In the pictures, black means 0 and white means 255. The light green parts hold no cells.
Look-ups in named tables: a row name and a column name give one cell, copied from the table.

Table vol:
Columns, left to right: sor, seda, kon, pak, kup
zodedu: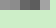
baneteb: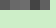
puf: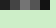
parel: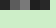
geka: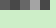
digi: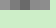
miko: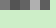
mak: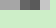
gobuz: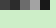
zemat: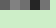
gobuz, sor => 63
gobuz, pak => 163
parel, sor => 37
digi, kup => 141
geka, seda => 72
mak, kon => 102
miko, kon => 99

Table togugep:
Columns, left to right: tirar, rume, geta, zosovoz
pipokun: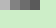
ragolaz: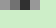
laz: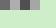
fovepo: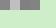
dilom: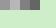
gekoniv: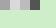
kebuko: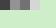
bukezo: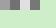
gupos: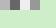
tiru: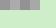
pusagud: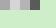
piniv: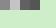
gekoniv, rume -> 217
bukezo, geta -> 224
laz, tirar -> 107
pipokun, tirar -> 184
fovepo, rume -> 191
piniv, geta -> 97
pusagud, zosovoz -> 90
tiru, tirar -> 152
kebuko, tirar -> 65
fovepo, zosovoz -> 131
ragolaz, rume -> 114
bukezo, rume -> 114
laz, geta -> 80
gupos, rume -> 103
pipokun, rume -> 130
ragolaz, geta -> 48
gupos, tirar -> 184
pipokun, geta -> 109

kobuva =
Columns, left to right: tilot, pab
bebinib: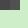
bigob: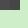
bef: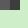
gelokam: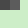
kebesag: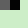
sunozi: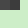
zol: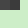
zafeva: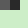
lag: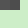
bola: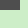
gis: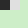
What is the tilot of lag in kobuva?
83
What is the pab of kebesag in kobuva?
3
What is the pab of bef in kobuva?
61
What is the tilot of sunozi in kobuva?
71
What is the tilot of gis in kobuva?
42
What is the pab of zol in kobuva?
59
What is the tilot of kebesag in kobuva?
95
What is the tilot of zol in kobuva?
69
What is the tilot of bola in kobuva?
79
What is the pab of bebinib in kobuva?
81
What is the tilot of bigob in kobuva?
75
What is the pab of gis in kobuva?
224
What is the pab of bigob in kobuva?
70
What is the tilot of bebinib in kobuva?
71
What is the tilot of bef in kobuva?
90
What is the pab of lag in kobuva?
77
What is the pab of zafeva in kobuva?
41
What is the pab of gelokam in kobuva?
92
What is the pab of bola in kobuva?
78
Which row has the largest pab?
gis

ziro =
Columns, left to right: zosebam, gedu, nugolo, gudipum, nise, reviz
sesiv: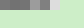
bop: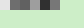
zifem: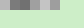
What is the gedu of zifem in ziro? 123
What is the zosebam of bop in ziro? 229
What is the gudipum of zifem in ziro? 160
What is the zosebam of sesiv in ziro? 120
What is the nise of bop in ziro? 48
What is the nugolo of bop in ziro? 97

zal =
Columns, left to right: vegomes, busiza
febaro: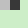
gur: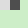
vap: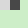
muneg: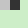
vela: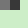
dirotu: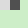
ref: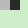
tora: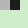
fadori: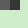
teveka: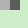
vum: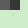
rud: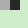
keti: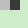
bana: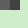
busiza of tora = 28
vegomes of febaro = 191
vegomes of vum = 92
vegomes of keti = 190
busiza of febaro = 56
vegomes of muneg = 196
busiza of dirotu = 80

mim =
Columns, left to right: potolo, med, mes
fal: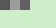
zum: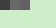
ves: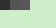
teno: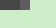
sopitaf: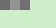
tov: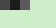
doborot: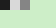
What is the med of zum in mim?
104
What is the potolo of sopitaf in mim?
109
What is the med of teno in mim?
70
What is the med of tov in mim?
28
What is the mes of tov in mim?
90
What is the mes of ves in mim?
87
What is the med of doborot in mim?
217
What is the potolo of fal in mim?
87
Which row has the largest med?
doborot

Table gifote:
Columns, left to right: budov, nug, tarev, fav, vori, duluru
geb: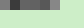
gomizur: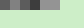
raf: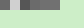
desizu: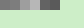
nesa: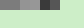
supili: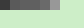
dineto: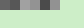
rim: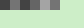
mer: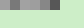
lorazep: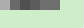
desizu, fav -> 183
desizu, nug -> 125
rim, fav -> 101
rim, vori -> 164
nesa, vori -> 58
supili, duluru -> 152
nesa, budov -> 124
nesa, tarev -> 148
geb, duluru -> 135
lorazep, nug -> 106
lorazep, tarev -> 80
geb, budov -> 124
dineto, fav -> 147
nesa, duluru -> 86
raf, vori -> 112
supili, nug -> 90
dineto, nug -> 87
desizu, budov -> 120
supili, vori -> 106
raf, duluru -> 113
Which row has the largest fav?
desizu

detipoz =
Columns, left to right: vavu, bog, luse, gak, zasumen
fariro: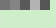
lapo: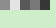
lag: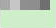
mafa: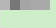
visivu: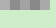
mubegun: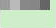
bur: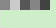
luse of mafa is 165
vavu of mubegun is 156
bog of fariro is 132
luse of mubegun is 136
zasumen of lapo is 54
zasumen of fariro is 85

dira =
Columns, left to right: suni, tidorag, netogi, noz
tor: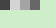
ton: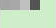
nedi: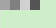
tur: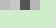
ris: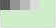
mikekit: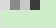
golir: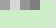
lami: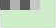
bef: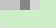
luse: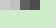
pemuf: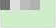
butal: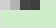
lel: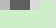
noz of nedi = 84
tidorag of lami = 178
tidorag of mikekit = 139
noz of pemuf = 177
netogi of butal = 68
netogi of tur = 85
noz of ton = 84
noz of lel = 218
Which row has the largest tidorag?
pemuf

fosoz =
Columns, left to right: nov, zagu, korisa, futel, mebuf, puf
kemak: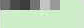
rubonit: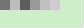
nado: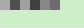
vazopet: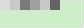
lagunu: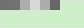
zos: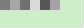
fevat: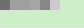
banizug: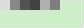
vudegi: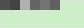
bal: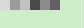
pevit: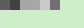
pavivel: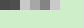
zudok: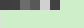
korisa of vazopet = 122
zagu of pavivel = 79
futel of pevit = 167
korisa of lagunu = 172
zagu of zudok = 64
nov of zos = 125
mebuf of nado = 135
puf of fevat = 203
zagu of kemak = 73
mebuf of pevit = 201
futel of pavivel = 167
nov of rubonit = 117
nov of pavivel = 74
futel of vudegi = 100
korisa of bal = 193
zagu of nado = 79
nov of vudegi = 78
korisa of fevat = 159
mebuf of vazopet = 200

